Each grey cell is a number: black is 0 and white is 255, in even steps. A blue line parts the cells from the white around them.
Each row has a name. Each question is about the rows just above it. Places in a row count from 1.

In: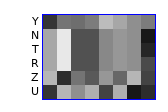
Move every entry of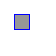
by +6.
[157]
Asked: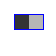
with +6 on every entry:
[ 58 188]

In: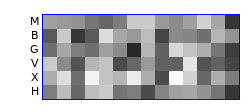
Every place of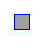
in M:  1 11
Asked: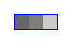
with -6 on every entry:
[ 97 119 196]
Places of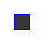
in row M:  14
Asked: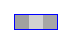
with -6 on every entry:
[154 203 160]

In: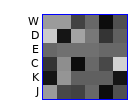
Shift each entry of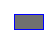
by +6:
[118 118]
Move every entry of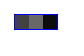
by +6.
[ 72 110  19]
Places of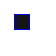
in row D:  2
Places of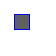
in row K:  3 4 5
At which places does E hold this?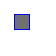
2 3 4
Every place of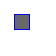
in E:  1 5 6
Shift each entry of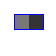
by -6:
[114  46]

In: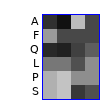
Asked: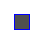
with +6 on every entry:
[86]
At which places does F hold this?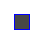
2 3 4
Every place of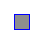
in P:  3 4
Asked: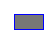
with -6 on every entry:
[113 113]
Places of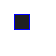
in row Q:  2
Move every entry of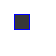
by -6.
[50]

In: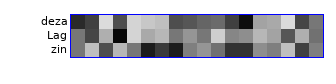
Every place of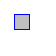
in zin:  2 16
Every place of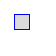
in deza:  3 16

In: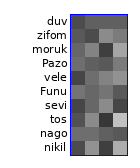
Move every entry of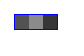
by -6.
[ 76 133  49]
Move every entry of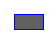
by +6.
[102 102]
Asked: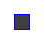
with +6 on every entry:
[69]
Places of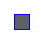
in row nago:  3
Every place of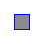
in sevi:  3
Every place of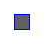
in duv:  2 3 4
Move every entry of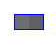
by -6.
[104  90]

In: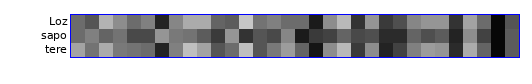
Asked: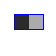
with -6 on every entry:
[ 37 165]
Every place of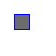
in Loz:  1 5 16 17 30
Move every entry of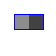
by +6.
[147  72]
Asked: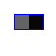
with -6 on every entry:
[94  1]
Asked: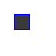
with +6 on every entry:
[64]
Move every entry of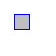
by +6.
[197]

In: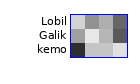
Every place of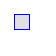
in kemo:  4
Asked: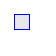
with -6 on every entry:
[225]
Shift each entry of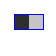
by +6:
[ 52 203]

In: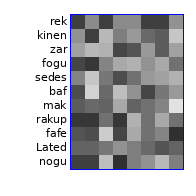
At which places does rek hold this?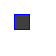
1 3 6 7
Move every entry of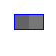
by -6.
[ 93 113]
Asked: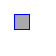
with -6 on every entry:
[163]
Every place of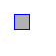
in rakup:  5
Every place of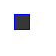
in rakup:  1 2 4
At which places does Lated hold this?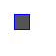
7
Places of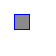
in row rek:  2 4 5

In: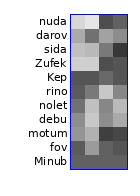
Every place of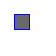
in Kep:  3
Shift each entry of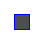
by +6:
[84]
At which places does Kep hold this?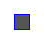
1 2 4
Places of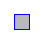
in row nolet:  4
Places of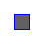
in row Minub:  1 2 3 4

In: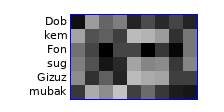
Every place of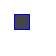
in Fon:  2 4 5
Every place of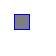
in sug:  1

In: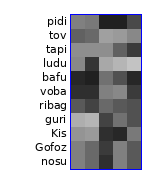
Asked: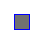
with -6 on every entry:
[107]
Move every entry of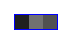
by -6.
[ 26 107  75]
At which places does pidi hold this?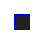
3 4
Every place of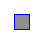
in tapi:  1 2 3
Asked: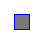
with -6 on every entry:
[115]
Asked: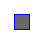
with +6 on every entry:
[111]

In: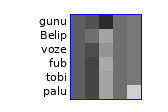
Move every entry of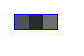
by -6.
[ 76  36 105]
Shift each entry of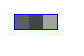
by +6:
[101  75 169]
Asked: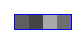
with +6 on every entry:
[101  75 175 117]
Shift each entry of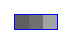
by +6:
[101 117 169]
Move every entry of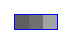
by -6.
[ 89 105 157]

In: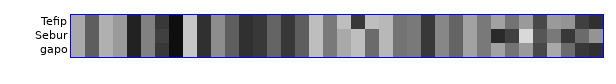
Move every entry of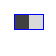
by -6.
[ 58 211]
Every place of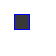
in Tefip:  7 14 16 21 26

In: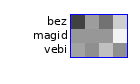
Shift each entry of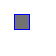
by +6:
[120]
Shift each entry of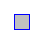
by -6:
[186]
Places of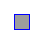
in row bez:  2
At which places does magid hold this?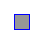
1 2 3
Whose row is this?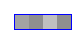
vebi
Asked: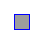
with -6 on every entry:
[151]

